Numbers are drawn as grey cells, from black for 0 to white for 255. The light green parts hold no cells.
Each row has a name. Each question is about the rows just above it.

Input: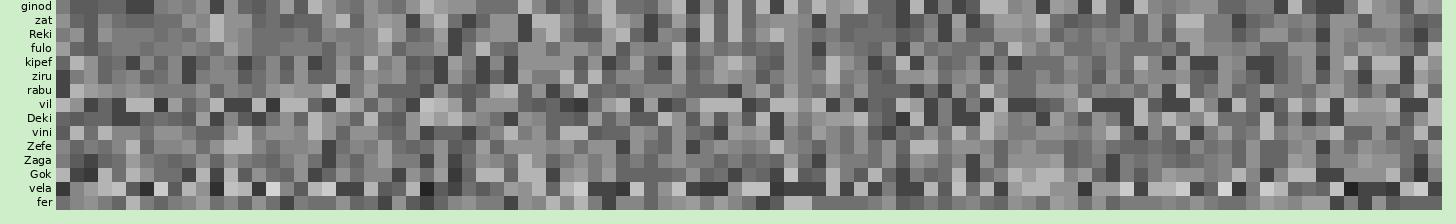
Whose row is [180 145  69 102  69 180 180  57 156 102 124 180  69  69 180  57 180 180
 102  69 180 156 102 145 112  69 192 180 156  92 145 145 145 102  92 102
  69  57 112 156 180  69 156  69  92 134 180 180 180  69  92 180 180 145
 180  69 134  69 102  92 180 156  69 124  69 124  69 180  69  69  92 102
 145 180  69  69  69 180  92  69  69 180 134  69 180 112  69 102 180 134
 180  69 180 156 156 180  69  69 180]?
vil
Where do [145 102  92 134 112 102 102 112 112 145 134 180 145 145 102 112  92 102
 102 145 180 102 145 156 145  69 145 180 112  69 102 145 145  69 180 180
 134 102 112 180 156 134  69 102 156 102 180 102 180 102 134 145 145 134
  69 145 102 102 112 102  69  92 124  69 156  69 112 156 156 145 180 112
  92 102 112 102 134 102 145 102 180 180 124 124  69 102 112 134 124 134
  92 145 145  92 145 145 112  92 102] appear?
zat
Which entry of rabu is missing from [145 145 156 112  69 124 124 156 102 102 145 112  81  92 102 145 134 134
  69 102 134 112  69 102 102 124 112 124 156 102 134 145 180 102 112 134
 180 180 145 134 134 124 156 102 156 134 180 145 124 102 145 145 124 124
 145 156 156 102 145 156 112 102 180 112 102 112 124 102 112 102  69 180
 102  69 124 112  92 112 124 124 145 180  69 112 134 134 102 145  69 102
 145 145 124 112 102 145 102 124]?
[168]
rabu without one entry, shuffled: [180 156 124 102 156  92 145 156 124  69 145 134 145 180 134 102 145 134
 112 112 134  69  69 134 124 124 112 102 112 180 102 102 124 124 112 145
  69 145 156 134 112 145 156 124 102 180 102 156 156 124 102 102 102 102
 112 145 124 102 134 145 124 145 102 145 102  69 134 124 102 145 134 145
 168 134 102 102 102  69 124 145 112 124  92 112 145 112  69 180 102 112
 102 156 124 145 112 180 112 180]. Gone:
[81]

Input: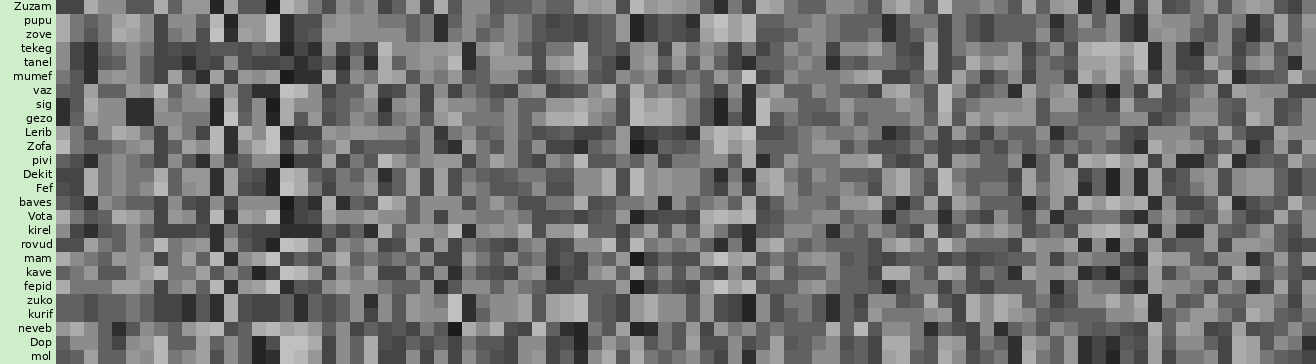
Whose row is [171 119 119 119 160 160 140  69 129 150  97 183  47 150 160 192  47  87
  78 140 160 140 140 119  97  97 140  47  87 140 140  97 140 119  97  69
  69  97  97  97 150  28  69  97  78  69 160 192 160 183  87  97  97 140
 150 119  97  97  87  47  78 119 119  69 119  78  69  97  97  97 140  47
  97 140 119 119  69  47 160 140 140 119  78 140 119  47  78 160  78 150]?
fepid
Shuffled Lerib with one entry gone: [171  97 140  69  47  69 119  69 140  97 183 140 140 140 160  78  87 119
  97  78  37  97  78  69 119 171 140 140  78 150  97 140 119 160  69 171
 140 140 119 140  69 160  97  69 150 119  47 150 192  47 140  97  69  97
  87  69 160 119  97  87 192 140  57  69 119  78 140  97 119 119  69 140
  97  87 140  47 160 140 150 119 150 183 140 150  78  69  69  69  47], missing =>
[107]
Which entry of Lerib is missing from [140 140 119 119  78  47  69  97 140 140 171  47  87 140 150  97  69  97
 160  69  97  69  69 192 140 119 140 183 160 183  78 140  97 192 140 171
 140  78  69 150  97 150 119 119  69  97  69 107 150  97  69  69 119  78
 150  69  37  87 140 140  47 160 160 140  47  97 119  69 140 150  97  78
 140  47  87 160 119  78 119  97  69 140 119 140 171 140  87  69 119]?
[57]
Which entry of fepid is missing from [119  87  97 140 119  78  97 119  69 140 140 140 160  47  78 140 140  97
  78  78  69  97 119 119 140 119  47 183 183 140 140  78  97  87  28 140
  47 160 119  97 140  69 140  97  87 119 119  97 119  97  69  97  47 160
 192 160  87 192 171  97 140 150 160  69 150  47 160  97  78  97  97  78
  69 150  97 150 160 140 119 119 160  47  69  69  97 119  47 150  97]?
[129]

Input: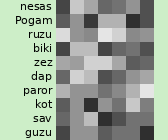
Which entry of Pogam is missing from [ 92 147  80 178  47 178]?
[57]
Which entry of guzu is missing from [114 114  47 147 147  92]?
[69]
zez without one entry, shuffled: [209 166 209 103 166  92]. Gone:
[157]
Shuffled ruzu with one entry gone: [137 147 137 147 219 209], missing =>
[229]
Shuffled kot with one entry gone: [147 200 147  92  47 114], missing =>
[126]
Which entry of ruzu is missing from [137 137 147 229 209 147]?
[219]

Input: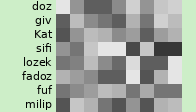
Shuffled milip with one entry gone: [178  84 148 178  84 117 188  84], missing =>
[198]
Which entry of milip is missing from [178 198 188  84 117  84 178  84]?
[148]
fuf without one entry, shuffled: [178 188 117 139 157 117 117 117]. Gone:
[169]
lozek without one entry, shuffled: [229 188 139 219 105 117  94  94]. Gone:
[129]
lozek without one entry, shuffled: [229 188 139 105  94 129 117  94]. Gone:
[219]
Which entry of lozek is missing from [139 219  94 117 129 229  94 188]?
[105]

